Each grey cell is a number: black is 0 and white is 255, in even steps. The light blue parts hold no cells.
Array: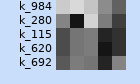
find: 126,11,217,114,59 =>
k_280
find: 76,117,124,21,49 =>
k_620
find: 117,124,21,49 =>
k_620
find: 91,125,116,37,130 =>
k_692
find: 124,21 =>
k_620

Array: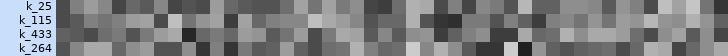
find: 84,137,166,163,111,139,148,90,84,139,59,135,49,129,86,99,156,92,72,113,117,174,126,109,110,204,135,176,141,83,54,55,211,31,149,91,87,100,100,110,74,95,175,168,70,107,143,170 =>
k_264
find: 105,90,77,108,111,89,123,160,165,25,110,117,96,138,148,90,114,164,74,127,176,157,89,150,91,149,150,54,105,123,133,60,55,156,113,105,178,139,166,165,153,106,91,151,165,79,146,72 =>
k_433
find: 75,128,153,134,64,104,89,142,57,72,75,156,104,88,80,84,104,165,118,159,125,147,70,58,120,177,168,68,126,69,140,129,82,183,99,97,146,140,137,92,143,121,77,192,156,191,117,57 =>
k_25
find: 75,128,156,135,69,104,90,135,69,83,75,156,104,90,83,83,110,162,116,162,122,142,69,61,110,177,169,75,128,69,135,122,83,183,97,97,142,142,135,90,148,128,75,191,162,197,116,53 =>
k_25
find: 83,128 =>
k_115
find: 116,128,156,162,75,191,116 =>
k_115
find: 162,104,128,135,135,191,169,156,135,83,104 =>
k_115

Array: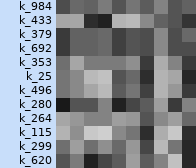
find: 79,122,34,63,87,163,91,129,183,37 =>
k_620
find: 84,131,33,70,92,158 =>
k_280
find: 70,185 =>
k_299

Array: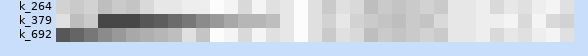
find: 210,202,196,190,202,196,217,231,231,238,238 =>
k_379
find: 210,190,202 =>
k_264
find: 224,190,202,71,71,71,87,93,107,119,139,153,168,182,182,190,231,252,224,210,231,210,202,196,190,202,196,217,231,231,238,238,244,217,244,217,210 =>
k_379
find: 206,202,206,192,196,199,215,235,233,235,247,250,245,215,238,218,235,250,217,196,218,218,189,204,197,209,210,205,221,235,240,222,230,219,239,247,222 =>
k_264
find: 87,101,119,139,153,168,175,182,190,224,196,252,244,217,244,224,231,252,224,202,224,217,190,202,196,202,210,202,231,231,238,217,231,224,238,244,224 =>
k_692
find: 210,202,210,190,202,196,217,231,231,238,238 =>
k_264

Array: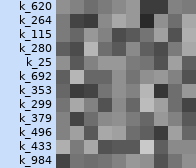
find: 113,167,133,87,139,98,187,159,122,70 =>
k_299
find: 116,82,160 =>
k_25
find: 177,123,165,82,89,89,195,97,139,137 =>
k_433
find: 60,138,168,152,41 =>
k_264
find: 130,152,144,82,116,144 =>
k_984
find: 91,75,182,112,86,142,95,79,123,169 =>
k_280
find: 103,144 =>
k_692

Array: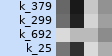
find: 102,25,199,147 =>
k_379
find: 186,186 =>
k_692
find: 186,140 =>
k_692
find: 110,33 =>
k_299
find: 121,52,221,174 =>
k_25
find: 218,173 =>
k_25

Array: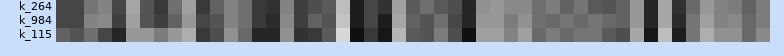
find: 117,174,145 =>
k_115
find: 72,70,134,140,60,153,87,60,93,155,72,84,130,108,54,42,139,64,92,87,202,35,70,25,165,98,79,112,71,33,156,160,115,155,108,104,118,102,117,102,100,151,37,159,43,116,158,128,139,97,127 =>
k_984
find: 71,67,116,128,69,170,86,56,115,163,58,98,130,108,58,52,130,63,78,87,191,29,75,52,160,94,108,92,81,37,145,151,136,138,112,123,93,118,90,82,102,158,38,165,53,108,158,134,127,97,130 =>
k_264
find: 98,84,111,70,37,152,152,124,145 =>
k_984

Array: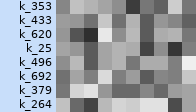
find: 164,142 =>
k_353
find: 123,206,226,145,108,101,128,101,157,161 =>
k_379
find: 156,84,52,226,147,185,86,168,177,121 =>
k_620
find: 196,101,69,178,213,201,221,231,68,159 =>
k_264
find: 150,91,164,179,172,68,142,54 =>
k_25
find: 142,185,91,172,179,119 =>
k_620
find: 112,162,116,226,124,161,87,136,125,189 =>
k_692

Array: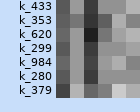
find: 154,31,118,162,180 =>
k_620
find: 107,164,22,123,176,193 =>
k_620
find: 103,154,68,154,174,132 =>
k_984
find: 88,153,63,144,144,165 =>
k_299
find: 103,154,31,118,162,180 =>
k_620

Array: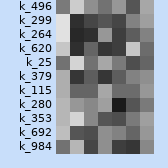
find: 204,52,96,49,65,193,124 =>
k_620
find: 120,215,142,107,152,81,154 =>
k_496
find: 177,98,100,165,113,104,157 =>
k_115
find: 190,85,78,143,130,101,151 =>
k_692
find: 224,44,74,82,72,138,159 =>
k_299

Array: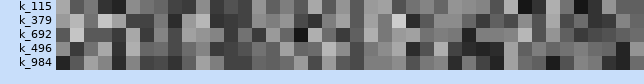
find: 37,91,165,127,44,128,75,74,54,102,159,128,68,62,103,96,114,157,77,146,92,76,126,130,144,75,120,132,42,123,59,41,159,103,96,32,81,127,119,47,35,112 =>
k_984
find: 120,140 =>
k_496
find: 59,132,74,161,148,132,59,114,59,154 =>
k_692
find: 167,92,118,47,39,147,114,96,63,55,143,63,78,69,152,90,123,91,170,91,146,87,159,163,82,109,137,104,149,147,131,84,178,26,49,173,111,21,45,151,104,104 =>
k_115
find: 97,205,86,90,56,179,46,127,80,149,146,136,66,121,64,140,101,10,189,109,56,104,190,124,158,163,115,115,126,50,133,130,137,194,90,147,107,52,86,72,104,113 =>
k_692

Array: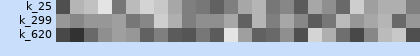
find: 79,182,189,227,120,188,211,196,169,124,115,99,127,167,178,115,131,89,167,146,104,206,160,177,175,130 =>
k_25
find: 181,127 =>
k_299
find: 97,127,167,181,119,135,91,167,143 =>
k_25
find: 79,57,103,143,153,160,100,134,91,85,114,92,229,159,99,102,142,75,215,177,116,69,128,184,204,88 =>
k_620
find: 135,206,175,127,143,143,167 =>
k_299

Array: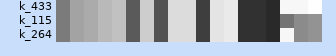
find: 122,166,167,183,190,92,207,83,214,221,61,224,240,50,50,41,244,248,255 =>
k_433
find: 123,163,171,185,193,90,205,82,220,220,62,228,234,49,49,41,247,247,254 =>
k_433

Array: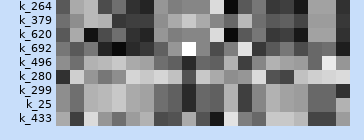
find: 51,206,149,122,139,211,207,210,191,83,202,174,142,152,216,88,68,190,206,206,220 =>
k_280
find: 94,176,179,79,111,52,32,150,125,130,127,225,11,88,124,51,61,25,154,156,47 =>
k_264
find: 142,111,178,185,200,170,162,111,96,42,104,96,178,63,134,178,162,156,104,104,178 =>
k_25
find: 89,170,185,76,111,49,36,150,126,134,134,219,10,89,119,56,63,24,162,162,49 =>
k_264
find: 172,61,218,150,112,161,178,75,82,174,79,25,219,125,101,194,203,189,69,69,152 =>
k_433

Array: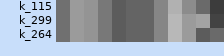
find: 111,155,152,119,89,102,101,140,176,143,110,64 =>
k_115
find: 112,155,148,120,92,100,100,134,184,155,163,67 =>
k_299

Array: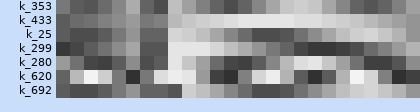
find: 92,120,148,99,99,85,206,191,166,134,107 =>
k_692
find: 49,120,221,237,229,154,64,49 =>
k_620

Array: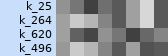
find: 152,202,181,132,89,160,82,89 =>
k_496
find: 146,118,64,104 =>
k_620
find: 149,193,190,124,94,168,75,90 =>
k_496

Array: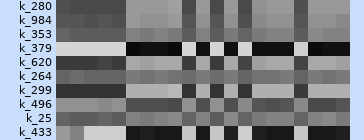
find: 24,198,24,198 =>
k_433
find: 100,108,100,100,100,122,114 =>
k_264
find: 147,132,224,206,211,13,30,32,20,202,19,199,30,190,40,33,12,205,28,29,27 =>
k_433
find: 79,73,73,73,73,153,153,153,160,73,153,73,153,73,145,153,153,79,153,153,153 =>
k_280
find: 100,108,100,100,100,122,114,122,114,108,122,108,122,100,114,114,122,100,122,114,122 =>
k_264
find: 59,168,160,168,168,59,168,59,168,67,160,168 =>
k_620
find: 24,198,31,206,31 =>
k_433

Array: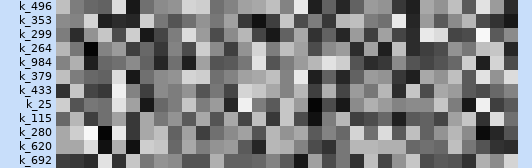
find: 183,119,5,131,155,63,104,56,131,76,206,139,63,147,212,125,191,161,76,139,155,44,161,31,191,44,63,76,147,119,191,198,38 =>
k_264
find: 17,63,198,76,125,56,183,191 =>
k_353
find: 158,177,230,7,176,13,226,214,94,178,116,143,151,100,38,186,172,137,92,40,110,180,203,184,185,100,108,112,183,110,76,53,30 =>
k_620
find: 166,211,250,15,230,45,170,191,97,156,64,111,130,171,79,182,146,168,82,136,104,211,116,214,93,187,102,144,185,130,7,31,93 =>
k_280
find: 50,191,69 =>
k_692
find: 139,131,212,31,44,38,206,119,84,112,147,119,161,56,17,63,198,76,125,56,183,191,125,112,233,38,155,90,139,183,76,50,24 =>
k_353
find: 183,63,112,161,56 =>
k_115

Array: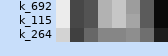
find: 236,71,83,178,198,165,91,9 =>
k_115
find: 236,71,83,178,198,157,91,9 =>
k_692
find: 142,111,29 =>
k_264

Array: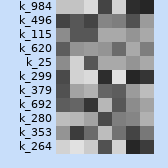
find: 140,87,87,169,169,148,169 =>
k_115
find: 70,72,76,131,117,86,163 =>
k_496
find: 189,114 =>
k_353
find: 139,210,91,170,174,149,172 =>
k_25

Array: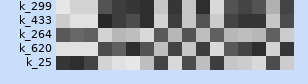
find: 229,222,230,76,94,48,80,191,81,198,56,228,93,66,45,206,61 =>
k_620
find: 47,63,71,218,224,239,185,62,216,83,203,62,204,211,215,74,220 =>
k_25
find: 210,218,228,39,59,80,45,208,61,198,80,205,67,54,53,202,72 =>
k_433

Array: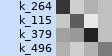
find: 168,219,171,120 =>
k_496
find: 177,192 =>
k_264
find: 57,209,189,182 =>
k_264

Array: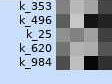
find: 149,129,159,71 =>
k_25
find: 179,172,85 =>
k_620
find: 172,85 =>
k_620
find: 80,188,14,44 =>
k_984
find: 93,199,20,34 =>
k_496

